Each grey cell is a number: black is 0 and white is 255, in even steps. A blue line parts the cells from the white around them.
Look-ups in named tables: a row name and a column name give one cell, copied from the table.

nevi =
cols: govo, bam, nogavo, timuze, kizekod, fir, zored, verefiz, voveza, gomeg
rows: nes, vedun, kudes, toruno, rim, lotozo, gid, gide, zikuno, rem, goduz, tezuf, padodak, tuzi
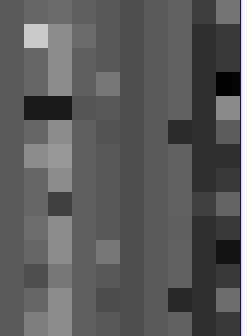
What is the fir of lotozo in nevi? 79
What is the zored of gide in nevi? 90
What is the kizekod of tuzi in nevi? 87
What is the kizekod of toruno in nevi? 118
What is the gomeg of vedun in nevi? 57
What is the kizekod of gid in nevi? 87
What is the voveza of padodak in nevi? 48
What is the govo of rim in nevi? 90
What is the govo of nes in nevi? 90
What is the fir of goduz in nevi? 79
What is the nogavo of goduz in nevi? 140
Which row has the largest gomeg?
rim

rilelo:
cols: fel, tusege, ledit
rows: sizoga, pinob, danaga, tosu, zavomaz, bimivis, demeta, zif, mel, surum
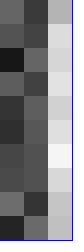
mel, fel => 109
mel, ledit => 197
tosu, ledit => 226
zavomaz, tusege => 94
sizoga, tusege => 58
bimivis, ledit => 223
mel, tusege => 52
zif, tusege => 81
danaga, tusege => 101
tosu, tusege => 65
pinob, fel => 83
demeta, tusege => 81
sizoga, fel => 101
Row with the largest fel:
mel

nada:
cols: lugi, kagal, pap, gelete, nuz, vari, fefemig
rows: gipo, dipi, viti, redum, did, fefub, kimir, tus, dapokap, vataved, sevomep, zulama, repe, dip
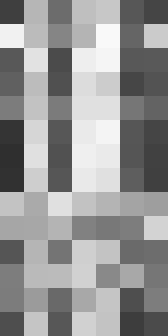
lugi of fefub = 52
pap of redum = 80
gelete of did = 224
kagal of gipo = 182
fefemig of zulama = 118
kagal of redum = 188
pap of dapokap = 224
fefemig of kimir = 65
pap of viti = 75

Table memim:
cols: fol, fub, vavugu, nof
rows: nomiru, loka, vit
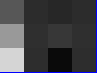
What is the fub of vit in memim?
45
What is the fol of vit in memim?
213
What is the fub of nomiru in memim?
44
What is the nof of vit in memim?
45
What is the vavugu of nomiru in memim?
39
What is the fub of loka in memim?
47
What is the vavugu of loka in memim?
55
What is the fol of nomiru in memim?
87
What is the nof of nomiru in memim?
44
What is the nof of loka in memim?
47
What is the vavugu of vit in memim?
10
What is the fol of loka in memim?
153

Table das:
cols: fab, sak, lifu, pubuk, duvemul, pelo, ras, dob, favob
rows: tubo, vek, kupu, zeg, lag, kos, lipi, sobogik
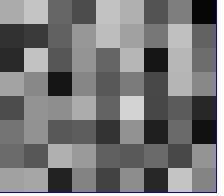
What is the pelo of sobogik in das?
141
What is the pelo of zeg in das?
123
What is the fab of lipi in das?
107
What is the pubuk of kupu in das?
148
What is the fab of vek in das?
49
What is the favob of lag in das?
39
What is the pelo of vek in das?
161
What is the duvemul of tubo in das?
194
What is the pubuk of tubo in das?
76
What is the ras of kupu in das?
21
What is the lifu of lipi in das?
176
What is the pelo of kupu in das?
182
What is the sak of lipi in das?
87
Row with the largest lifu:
lipi

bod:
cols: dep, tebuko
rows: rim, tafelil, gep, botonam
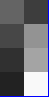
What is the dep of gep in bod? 48
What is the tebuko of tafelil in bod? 147
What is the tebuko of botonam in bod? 249
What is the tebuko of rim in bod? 61
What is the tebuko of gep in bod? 164
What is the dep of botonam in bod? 34
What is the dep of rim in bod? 100
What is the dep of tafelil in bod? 71

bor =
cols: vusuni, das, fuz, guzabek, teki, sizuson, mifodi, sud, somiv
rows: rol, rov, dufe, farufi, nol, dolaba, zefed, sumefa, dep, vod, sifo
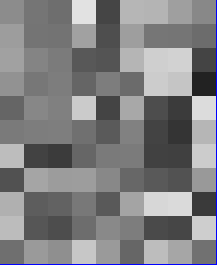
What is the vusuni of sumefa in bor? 81
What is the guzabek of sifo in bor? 199
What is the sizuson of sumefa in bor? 103
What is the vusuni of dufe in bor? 161
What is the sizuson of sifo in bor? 102
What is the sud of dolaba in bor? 52
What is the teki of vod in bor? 137
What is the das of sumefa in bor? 165

